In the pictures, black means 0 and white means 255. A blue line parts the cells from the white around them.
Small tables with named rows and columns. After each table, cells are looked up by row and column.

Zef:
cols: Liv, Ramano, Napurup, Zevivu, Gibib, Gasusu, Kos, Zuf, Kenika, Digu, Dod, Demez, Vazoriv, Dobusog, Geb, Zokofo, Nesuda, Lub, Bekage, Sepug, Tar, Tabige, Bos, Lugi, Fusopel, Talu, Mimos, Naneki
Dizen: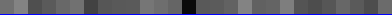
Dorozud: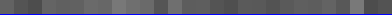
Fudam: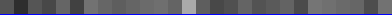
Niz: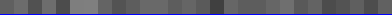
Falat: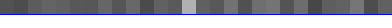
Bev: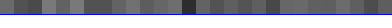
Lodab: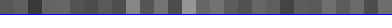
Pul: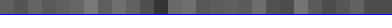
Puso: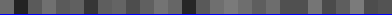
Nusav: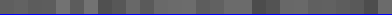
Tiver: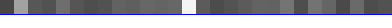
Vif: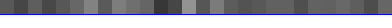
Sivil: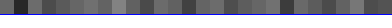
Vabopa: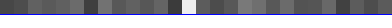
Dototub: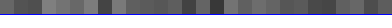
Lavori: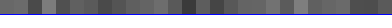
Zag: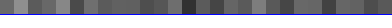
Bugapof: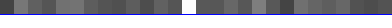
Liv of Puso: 107
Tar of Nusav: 104
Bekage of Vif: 88
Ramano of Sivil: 40
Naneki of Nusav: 107
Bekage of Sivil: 102
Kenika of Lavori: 84
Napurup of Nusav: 92
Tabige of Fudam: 75
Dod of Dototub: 91
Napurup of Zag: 91
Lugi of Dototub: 70
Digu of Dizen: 90
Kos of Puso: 54
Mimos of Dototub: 77
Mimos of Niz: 77

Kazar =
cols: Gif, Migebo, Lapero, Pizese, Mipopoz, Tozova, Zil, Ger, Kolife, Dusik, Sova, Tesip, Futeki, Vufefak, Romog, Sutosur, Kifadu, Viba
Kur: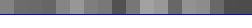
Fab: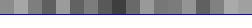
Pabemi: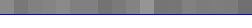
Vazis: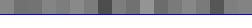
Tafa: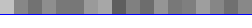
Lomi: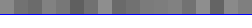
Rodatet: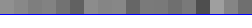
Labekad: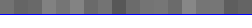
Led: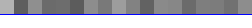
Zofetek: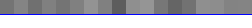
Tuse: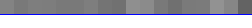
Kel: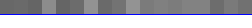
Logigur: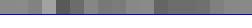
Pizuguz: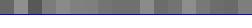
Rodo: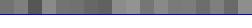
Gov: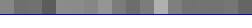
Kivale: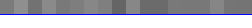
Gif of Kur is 130
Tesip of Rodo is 137
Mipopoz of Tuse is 121
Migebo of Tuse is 121
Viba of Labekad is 100
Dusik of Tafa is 128
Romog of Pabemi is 124
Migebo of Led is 94
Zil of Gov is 134
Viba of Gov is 101
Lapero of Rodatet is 126
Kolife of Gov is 123
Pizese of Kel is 140
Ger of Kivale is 127
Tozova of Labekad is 131
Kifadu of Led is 113
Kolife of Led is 157

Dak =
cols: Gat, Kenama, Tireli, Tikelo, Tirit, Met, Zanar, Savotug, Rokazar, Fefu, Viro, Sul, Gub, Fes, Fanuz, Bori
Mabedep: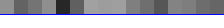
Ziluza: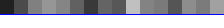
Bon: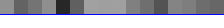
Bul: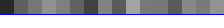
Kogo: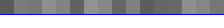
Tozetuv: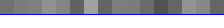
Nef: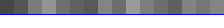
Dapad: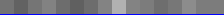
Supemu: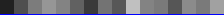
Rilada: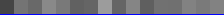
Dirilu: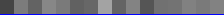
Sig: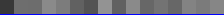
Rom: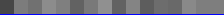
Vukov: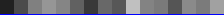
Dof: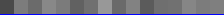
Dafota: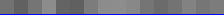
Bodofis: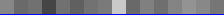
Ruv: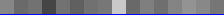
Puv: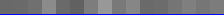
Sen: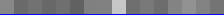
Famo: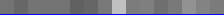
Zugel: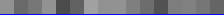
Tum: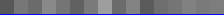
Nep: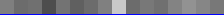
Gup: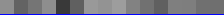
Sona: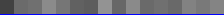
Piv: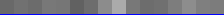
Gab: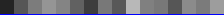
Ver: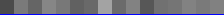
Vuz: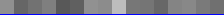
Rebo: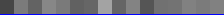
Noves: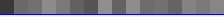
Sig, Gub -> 103
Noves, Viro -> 108
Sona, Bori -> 132
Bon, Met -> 96
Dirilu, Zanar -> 103
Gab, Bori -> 157
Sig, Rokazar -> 97

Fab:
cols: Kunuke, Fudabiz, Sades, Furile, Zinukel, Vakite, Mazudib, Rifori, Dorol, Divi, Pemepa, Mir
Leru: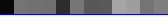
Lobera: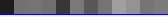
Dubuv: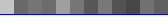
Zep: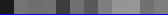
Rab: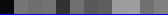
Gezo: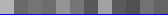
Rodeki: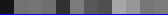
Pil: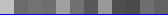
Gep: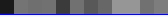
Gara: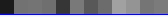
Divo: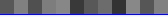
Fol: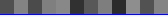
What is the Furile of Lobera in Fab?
111
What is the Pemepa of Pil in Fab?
111
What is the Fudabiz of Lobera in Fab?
114
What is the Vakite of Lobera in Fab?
121
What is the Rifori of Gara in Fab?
108
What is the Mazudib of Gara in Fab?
88
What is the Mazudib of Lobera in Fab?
88
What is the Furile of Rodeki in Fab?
111
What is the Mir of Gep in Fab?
125
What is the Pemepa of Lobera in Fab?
117
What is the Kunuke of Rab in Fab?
9
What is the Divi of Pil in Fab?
74
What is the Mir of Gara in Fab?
123
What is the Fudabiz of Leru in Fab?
116
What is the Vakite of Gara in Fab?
121
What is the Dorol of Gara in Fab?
161
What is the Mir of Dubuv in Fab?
96
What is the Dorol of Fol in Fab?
43
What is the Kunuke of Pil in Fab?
193
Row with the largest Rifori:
Gezo

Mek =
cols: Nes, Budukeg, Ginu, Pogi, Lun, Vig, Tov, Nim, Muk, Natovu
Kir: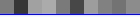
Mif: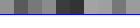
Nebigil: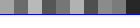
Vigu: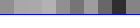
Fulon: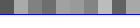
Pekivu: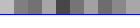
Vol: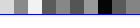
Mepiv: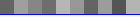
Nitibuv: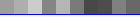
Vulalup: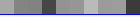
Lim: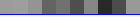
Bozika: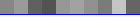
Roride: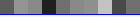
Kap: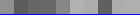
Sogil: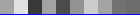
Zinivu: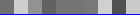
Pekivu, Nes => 190
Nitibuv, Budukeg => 174
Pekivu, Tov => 161
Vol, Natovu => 132
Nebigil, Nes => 165
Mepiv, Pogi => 110
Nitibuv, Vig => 122
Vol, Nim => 5
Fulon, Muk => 98
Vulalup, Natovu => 59
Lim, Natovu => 153
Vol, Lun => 135

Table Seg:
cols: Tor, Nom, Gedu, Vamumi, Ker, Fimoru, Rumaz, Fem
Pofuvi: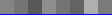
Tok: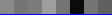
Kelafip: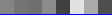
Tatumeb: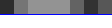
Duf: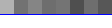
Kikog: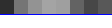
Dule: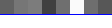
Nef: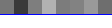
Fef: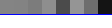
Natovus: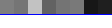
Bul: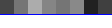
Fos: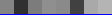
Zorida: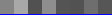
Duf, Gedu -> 133
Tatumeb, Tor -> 45
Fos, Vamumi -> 143
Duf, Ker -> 116
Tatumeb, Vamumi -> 147
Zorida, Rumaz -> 110
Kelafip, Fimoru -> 226
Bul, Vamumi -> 133
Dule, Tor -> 97
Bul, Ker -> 117
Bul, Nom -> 117
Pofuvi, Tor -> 132
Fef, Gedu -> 124
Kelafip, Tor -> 132
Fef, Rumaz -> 110
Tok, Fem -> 96
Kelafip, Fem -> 78
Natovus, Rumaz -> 23

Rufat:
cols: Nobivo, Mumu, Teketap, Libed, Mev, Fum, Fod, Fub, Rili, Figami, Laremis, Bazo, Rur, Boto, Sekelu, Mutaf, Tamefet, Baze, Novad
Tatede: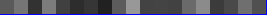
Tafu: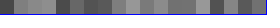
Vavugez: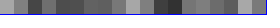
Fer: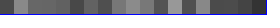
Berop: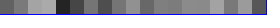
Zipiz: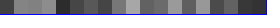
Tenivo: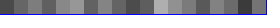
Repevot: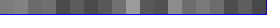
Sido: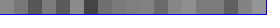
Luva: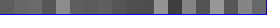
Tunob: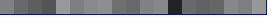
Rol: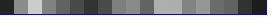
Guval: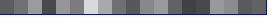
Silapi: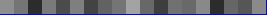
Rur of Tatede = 66
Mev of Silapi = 75
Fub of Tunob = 142
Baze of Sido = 131
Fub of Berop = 78
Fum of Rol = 73
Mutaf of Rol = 107
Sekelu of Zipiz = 152
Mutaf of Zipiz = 75
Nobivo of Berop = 98
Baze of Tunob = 126
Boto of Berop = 139
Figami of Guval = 87
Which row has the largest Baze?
Vavugez

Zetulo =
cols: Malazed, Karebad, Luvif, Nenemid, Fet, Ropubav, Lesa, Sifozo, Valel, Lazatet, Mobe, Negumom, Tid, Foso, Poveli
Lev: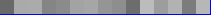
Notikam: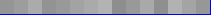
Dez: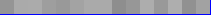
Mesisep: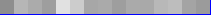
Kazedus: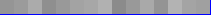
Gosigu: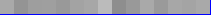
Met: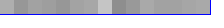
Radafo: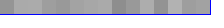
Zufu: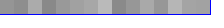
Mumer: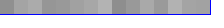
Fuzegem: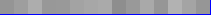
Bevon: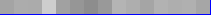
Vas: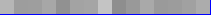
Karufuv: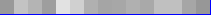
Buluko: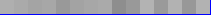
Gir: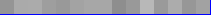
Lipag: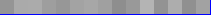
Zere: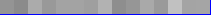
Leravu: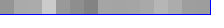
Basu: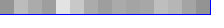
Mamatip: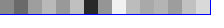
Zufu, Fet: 153
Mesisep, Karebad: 182
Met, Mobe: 169
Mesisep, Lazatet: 170
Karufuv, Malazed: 153
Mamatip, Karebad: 106
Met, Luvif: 162
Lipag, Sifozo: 160
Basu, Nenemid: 158
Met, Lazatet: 153
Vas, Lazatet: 153
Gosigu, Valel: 142
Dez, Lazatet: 151
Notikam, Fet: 153
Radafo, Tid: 178
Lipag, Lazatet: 153

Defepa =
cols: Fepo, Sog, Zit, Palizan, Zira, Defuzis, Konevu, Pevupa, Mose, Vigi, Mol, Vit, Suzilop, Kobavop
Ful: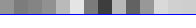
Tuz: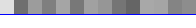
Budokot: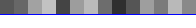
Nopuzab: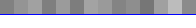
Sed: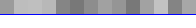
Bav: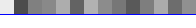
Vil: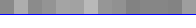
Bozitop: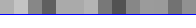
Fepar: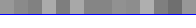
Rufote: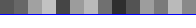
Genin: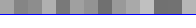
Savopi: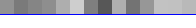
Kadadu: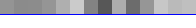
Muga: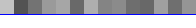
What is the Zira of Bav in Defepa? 173
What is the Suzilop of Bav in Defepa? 109
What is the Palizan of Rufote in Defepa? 194
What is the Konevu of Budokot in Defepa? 187
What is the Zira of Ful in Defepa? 186
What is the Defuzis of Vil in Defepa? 162
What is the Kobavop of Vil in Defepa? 158
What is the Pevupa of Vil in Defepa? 150
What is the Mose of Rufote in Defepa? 46
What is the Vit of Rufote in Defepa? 122

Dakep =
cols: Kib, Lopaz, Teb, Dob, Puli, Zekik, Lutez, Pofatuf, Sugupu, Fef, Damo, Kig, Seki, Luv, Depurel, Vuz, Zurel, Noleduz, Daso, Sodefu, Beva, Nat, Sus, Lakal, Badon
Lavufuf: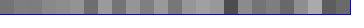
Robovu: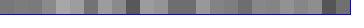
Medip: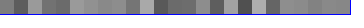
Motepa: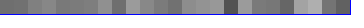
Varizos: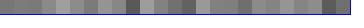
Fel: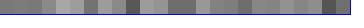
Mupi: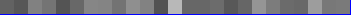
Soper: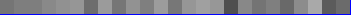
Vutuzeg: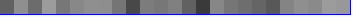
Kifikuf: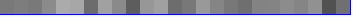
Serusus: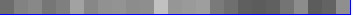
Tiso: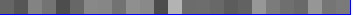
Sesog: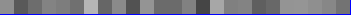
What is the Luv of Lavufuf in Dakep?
150
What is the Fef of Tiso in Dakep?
143
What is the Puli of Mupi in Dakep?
84
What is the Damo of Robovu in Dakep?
156
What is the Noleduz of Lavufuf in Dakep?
139
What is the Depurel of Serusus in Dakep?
158
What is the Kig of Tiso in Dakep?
76
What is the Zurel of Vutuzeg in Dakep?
118
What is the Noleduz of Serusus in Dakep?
95
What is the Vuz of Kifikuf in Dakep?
133
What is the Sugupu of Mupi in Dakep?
115
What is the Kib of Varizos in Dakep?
119
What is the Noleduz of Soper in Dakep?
136
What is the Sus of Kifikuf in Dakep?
145
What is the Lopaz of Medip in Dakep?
93
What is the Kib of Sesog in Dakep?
143

